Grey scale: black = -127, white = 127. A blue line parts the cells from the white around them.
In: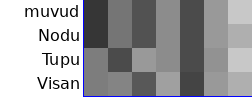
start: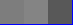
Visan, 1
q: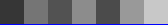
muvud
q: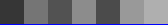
Nodu
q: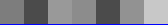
Tupu
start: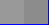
Tupu, 3

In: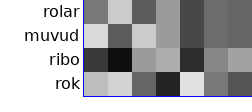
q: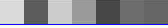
muvud
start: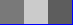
rolar, 1
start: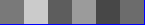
rolar, 1
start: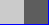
rolar, 2
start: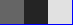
rok, 3

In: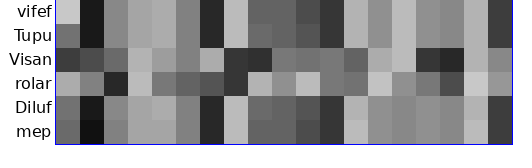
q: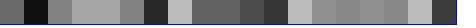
mep
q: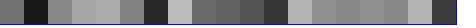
Diluf
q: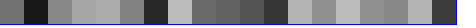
Tupu
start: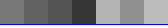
rolar, 5
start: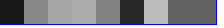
vifef, 2

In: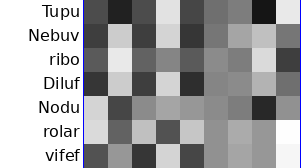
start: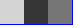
Nebuv, 4
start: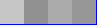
rolar, 5
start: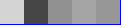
vifef, 4
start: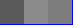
ribo, 5
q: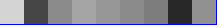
Nodu

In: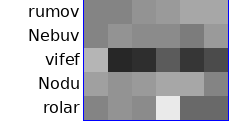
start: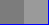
Nebuv, 5
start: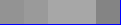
Nodu, 2
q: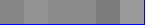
Nebuv
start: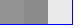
rolar, 2
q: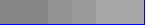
rumov
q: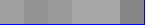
Nodu
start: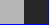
vifef, 1

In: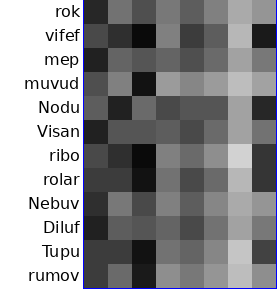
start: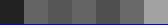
mep, 1
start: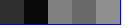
ribo, 2
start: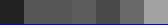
Visan, 1
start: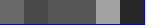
Nodu, 3

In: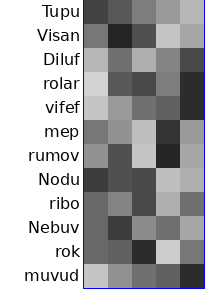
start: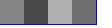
ribo, 2
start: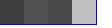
Nodu, 1
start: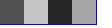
rumov, 2
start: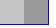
vifef, 1
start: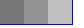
mep, 1
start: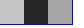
rumov, 3

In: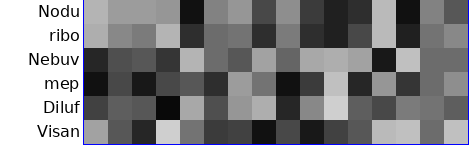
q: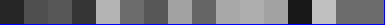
Nebuv
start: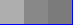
ribo, 1
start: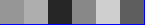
Diluf, 7
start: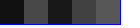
Visan, 8

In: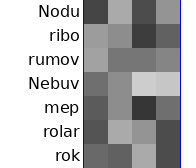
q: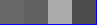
rok
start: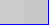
Nebuv, 3
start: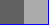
rok, 2
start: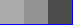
rolar, 2
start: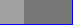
rumov, 1
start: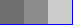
Nebuv, 1

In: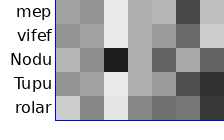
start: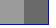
vifef, 5
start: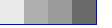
vifef, 3
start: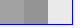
mep, 1
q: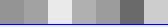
vifef
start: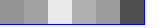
Tupu, 1

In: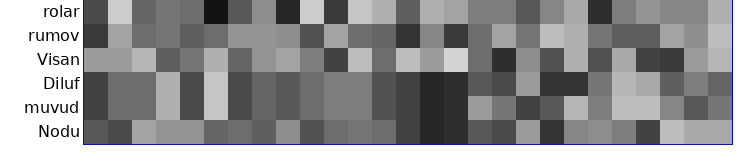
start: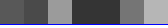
Diluf, 17
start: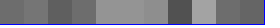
rumov, 3
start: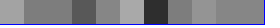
rolar, 16
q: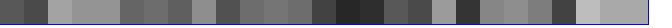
Nodu

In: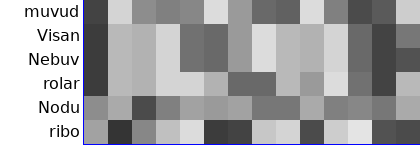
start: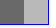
rolar, 8
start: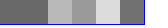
rolar, 7
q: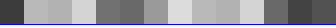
Nebuv
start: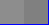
muvud, 3

